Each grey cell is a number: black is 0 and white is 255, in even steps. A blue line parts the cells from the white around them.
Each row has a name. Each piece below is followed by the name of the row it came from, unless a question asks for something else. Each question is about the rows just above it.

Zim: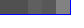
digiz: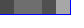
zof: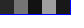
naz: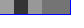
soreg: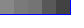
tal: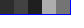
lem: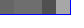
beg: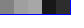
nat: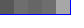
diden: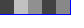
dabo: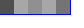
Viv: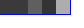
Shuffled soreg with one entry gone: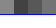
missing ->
[122]
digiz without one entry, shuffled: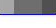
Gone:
[74]
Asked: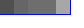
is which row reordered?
lem
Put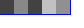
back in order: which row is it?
diden

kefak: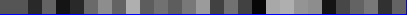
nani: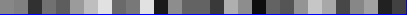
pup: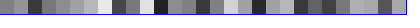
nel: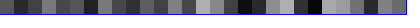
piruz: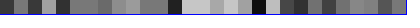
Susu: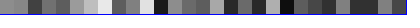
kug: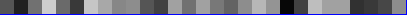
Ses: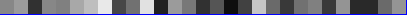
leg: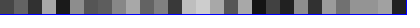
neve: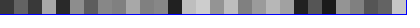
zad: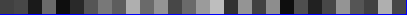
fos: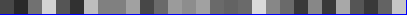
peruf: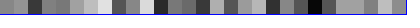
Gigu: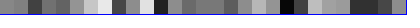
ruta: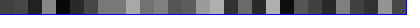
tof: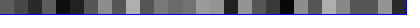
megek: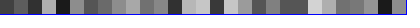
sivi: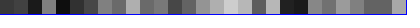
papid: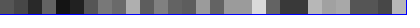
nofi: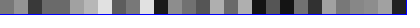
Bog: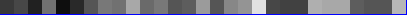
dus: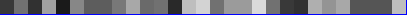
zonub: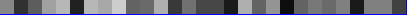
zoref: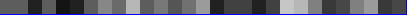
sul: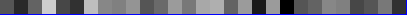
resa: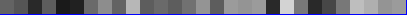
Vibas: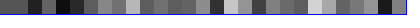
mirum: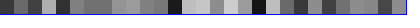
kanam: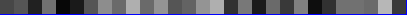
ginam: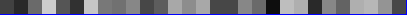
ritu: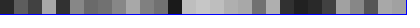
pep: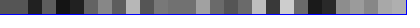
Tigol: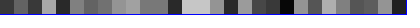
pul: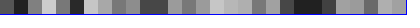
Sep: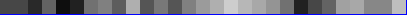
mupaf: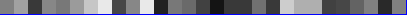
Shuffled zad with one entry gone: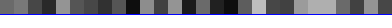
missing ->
[78]
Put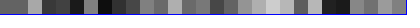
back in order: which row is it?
sivi
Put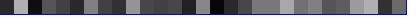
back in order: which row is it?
ruta

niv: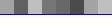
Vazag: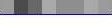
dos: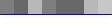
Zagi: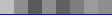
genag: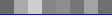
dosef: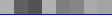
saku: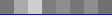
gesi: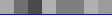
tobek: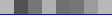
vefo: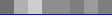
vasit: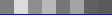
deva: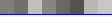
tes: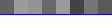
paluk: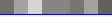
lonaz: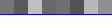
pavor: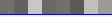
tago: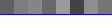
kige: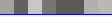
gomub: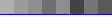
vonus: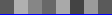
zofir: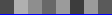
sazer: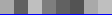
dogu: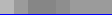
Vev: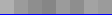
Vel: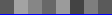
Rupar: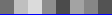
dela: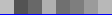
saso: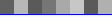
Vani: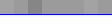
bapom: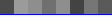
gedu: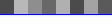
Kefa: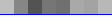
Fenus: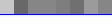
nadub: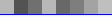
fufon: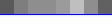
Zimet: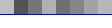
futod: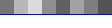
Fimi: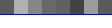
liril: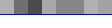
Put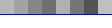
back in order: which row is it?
Zimet
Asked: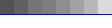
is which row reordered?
futod
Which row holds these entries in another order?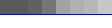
kige
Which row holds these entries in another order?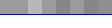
dogu
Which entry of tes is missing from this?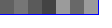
[148]

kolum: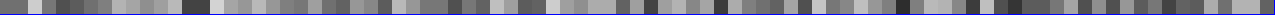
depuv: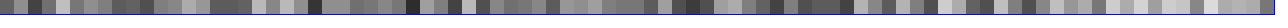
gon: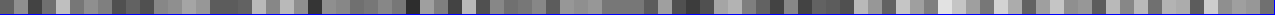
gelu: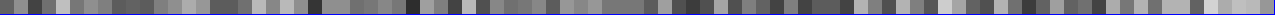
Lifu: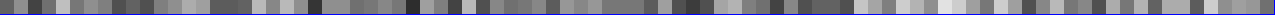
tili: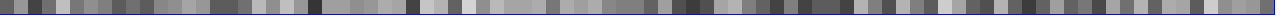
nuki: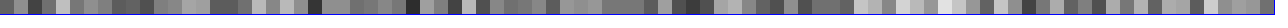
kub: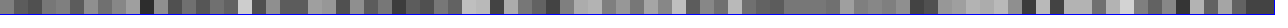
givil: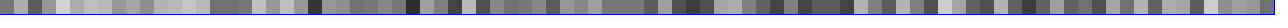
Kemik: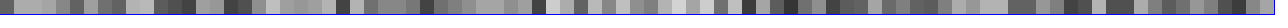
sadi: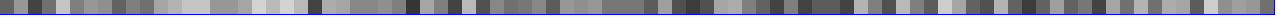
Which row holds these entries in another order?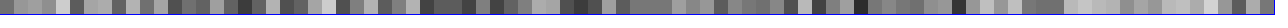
givil
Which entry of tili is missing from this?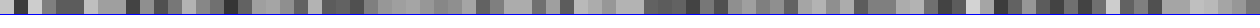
[73]
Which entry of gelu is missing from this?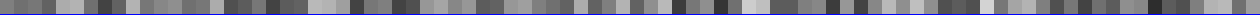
[86]
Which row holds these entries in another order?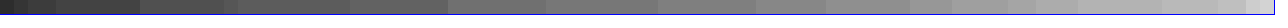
kub
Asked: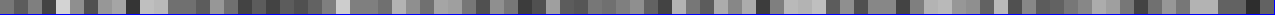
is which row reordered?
gelu
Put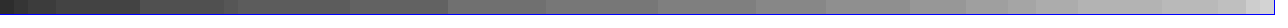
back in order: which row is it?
gelu
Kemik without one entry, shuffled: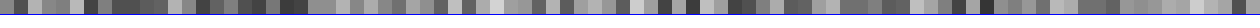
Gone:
[106]

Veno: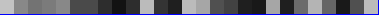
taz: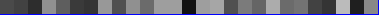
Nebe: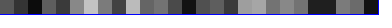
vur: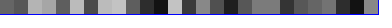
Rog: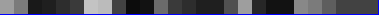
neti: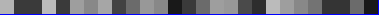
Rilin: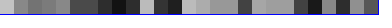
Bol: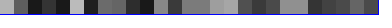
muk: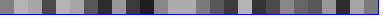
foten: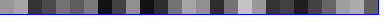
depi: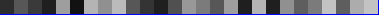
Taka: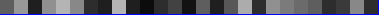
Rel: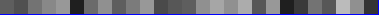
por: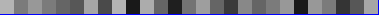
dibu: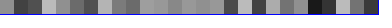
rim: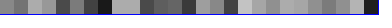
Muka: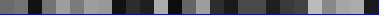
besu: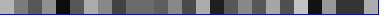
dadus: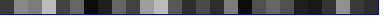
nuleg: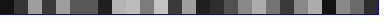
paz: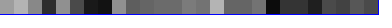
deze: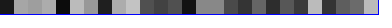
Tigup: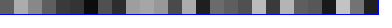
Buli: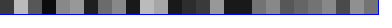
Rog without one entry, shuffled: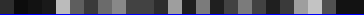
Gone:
[39]
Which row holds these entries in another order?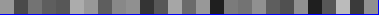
Rel
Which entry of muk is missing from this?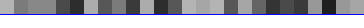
[129]

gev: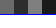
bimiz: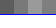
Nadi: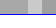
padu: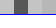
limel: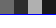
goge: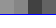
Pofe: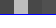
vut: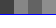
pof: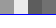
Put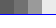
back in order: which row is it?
pof
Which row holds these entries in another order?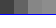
vut
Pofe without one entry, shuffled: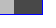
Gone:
[80]
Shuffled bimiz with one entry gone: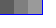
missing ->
[121]
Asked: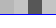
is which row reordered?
padu
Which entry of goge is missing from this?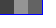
[134]

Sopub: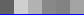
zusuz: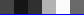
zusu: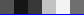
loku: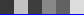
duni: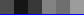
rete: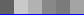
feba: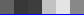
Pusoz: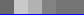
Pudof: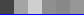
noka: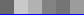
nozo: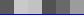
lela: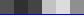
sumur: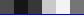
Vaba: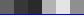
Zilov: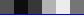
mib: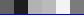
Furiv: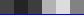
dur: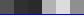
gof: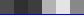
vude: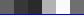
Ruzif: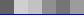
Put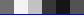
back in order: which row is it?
zusu
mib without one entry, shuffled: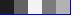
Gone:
[186]
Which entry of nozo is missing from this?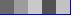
[90]
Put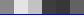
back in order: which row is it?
feba

